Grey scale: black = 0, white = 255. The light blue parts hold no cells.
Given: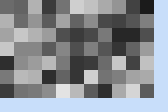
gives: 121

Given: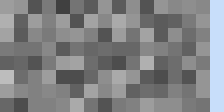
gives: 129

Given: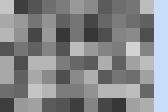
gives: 161

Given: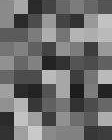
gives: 201

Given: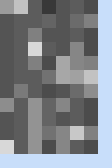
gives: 147

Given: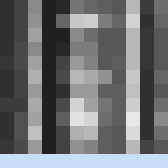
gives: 153

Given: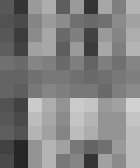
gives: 147

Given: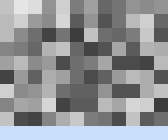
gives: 67

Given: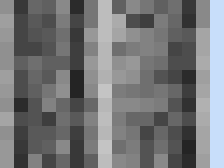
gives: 130
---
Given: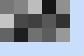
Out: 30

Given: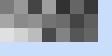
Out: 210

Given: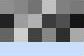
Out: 206

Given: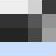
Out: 36

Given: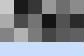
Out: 178

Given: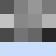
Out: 116

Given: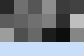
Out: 79

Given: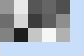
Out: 29

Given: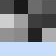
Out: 138
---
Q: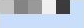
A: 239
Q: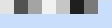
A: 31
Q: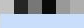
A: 153
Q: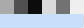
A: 114
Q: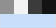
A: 59
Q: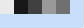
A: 153
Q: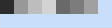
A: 124
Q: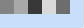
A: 217
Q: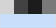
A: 28
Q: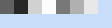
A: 176
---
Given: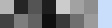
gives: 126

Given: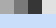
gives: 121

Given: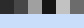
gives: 71

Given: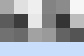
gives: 106

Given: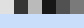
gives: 53

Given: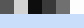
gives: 210
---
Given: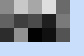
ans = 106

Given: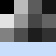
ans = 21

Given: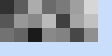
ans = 214

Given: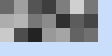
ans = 119

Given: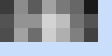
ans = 25

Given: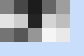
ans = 158

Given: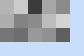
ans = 139

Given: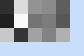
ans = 94
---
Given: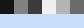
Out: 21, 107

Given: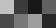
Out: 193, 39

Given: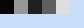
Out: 5, 222

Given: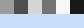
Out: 156, 25

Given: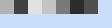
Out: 178, 79

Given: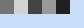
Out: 116, 32
